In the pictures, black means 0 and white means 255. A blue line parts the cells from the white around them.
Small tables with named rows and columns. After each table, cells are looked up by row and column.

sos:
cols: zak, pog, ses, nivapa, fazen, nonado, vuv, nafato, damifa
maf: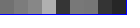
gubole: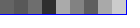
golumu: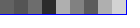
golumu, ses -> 109
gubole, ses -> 110
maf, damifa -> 38
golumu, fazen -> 175
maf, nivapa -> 176
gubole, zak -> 100
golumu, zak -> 98
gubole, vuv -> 94
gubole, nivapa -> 46
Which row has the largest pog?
maf

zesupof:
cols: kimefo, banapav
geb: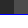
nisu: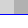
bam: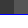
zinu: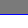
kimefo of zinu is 122
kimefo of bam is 57
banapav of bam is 85
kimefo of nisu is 212
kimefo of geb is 42
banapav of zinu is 122
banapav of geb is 76
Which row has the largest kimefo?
nisu

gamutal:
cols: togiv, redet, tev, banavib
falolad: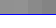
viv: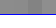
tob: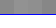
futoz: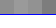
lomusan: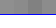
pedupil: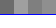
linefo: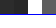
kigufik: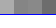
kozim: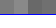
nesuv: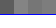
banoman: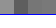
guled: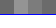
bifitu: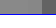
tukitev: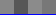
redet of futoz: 154
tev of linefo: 255
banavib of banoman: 121
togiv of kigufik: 172
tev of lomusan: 129
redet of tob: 146
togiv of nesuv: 93
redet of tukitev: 87
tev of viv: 131
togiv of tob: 137
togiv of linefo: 44
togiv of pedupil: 108
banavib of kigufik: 109
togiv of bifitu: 137
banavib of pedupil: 143
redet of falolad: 146
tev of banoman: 118
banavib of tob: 135
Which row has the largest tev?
linefo

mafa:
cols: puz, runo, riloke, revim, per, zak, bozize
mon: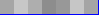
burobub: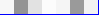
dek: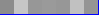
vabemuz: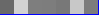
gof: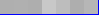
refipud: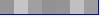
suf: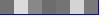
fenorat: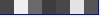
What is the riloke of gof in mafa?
174
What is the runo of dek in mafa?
198
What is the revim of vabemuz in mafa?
125
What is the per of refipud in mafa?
148
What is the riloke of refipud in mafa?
160
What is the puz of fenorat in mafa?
71
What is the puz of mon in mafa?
166

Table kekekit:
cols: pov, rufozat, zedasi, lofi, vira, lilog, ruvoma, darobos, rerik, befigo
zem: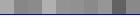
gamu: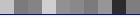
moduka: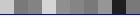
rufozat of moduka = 121
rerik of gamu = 44
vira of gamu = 145
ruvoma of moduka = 121
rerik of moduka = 31
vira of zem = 147
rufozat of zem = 135
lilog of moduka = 133
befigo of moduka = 121

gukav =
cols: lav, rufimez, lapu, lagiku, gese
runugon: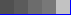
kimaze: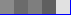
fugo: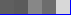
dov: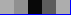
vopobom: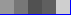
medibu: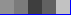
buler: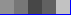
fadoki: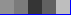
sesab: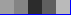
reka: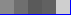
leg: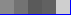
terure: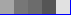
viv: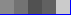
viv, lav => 138
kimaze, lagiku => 95
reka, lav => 138
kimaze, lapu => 126
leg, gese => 207
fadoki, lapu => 53
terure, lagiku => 85
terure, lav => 166
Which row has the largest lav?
dov

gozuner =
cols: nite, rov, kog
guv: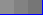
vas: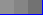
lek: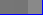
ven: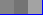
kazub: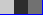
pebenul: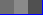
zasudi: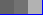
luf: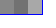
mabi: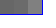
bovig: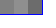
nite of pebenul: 111
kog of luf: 168
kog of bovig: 108
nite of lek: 118
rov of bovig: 143
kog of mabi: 128
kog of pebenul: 80
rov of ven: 116
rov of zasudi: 114
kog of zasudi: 178
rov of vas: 133
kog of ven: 163
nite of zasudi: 100
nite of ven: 133
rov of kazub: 45
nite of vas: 146
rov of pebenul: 138
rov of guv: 130

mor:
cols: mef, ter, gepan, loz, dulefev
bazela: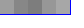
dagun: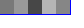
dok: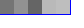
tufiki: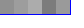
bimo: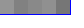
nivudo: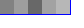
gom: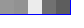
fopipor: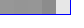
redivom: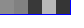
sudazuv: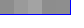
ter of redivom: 129
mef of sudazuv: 141
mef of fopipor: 151
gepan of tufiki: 172
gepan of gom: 236
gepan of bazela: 125
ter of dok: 146
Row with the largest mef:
bazela

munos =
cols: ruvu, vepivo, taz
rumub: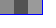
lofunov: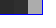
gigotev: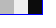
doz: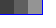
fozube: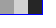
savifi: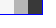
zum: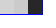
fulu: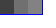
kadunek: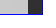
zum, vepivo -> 203
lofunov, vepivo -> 47
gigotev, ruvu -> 186
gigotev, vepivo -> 239
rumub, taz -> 154
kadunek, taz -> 48

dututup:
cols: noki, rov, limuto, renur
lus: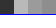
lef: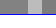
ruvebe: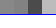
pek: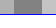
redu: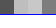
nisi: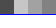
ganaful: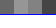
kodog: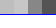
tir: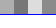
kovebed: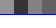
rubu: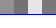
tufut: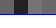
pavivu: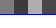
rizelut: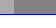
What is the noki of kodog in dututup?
190
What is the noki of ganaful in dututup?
103
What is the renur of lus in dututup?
142
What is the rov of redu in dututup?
190
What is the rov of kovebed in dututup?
52
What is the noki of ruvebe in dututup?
136
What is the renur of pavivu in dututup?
72
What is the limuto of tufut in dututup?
116
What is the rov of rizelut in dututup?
130
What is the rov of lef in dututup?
130
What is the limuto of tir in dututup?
221
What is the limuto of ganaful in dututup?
130
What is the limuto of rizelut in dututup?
130
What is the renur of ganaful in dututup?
69
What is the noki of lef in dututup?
130
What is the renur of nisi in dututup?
130
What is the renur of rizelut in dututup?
130
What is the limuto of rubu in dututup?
230
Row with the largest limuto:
rubu

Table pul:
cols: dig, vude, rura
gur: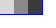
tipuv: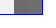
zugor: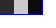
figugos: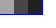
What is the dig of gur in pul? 216
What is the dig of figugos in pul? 165
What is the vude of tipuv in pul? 108
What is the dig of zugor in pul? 43
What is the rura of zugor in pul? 11
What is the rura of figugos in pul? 33
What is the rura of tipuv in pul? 111
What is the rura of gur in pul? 59
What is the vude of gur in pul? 137
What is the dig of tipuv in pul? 241
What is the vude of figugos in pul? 70
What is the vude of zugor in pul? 202

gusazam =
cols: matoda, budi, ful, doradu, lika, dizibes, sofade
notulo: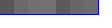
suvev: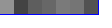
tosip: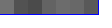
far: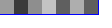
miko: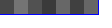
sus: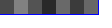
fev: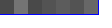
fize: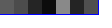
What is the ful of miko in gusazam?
81
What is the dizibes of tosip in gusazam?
104
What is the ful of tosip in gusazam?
75
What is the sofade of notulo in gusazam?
108
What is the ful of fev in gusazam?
73
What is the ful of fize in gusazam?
37
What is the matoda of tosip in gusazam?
114
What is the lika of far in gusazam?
95
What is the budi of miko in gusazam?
116
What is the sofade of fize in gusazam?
79

